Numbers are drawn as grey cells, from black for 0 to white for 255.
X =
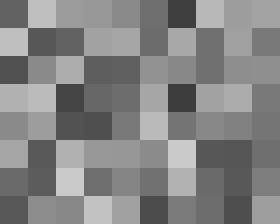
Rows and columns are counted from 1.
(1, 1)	98
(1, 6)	111
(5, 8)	136
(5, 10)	117
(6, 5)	151
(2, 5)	166
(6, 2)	89
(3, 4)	94
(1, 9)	157
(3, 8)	112
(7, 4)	110
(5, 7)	116
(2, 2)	87
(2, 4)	162
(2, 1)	191
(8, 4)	194
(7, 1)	106
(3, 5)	96
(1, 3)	155
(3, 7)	136
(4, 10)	121
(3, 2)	138
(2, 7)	168
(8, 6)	76
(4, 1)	177
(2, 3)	98

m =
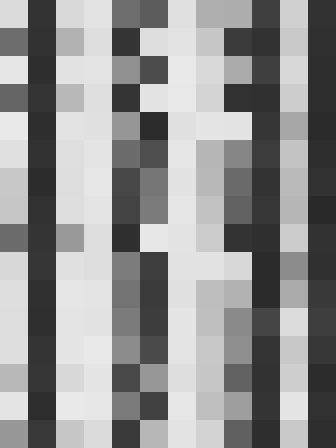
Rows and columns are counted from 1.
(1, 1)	219
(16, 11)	201
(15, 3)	233
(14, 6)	151
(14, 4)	229
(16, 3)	198
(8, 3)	222
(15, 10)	53
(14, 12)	44
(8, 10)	55
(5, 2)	46
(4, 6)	227
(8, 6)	123
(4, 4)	223
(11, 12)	57
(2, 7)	227
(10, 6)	62
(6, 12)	46
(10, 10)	43
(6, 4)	228
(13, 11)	200
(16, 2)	56
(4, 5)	52
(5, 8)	229
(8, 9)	98
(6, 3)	223
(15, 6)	65
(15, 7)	231
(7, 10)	51
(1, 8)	175
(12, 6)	61
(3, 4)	228
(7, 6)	118
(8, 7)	230

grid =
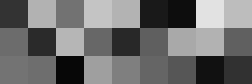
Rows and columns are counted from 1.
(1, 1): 51
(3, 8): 17
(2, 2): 42
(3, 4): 159
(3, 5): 127
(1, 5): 179
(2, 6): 95
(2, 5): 40

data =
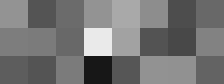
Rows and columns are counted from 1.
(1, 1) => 147
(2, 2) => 123
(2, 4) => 234
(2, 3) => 104
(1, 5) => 169
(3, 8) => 99

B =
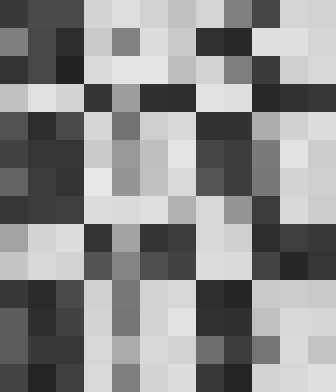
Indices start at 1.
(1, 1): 57
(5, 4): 214
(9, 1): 163
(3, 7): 188
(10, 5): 133
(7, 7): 217
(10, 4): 83
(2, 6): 220
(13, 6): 216
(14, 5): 126
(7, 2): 60
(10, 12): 54
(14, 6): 212
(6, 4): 202
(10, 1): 196
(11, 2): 42
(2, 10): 223
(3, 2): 71
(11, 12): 201
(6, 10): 122
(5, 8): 49
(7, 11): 212
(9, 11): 62
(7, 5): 149
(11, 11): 205
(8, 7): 177
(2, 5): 130
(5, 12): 221
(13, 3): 56
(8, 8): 215
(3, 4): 217
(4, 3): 211
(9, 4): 51
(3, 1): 51
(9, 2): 212
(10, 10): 67
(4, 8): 226
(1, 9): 127

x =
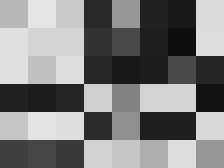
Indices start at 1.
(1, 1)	183
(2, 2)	212
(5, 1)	197
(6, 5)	197
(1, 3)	201
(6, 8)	151
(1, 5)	152
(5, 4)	43
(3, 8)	37
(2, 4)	51
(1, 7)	25
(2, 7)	14
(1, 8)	219
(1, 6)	33
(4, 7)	212

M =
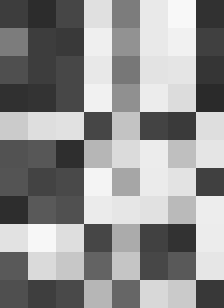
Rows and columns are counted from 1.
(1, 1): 61
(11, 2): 62
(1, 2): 44
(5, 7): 58
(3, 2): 61
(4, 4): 241
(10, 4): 99
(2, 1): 124
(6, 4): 182
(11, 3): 73
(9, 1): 226
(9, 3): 222
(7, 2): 67
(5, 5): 195
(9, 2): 247
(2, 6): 233
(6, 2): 87
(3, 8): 53
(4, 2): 51
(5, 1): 203
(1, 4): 224
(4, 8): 42
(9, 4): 70
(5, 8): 222
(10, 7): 89
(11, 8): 56
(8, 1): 45

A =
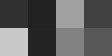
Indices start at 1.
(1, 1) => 48
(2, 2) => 36
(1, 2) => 34

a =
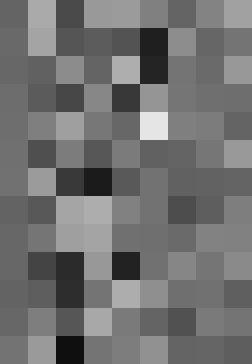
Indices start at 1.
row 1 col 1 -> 100
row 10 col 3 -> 43
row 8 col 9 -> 126
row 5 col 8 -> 124
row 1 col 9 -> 161
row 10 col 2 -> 68
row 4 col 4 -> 135
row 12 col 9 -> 116
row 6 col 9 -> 153
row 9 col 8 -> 130
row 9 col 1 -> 103
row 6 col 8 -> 118
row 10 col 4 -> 152
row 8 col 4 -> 173
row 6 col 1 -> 112
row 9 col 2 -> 117
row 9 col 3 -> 159
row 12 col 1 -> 103
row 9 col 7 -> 106
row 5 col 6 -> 229
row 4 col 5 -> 56
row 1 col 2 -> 170
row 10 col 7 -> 134
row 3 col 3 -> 140
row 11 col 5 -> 173
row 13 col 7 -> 100
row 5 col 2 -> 127
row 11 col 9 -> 95
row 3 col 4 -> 100
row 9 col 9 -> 129
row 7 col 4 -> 27
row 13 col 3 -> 15

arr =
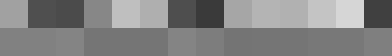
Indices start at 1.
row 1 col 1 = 161
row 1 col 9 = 166
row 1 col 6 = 175
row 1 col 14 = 64
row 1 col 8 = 58
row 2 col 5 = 117
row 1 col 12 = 196
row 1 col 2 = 79

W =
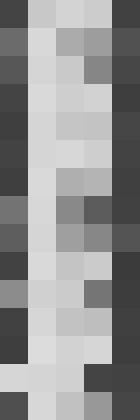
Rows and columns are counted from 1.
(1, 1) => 68
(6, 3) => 215
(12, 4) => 190
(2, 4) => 157
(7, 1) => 63
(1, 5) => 65
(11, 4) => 117
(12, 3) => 194
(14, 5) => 66
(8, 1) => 115
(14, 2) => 212
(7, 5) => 64
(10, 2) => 217
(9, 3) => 159
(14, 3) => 208
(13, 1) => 62
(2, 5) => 81
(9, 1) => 94
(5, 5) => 70
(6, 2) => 213
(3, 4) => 134
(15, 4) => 152
